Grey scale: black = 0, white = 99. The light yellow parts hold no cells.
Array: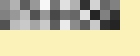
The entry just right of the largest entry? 45
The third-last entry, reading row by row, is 78
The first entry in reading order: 54
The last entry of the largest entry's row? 50
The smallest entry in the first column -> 32
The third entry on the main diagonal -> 78
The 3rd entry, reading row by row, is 36
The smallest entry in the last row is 14

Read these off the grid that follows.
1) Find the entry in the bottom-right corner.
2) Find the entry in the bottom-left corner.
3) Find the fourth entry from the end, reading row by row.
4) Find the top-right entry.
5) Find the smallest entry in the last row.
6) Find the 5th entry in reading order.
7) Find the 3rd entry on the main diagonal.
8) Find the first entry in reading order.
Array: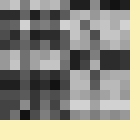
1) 59
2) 26
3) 49
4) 12
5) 7
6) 67
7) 81
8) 67
